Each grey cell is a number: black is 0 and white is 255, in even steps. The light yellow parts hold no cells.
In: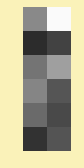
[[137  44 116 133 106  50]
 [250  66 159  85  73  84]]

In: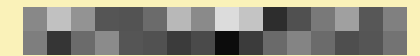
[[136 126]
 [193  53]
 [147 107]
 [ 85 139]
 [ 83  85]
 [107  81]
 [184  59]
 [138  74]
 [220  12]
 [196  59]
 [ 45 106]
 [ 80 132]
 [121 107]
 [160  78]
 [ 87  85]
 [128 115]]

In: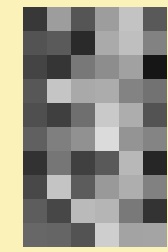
[[ 56  83  68  87  79  96  50  72  93 103]
 [157  90  53 197  63 127 118 196  71 101]
 [ 85  42 120 169 111 145  64  92 186  83]
 [157 170 141 172 201 219  89 153 181 206]
 [195 191 161 131 173 148 184 174 121 163]
 [ 89 130  22 114  83 132  38 129  51 164]]

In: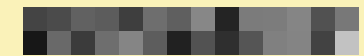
[[ 68  23]
 [ 75 105]
 [ 97  59]
 [ 92 110]
 [ 62 133]
 [110  93]
 [ 95  33]
 [135  82]
 [ 36  47]
 [123  85]
 [124 128]
 [133 132]
 [ 81  66]
 [120 194]]

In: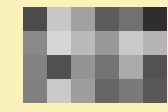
[[ 76 137 131 128]
 [199 214  80 201]
 [161 186 148 157]
 [ 92 152 115 101]
 [113 201 170 122]
 [ 46 180  82  88]]

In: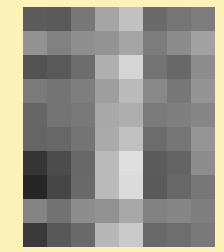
[[ 92 146  82 123 102 101  53  38 131  58]
 [ 89 129  89 116 116 103  76  70 114  88]
 [119 142 109 126 121 116 104 106 141 106]
 [165 147 175 158 168 170 186 186 145 183]
 [193 165 213 186 174 192 222 218 168 201]
 [106 124 115 136 123 108  92  90 130 105]
 [117 139 104 120 127 118 100 103 134 110]
 [124 161 140 148 134 149 141 119 127 121]]

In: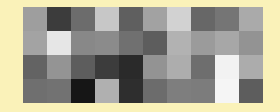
[[158 163  99 111]
 [ 60 230 148 114]
 [108 136  93  22]
 [199 139  60 176]
 [ 95 112  42  46]
 [162  93 147 108]
 [210 178 173 126]
 [103 155 110 124]
 [117 167 242 245]
 [170 147 172  93]]

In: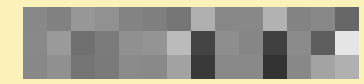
[[136 137 136]
 [129 154 144]
 [151 112 117]
 [145 123 122]
 [131 144 139]
 [127 148 137]
 [118 187 162]
 [175  68  57]
 [135 142 137]
 [136 134 137]
 [178  64  51]
 [131 139 136]
 [136  94 163]
 [103 229 176]]
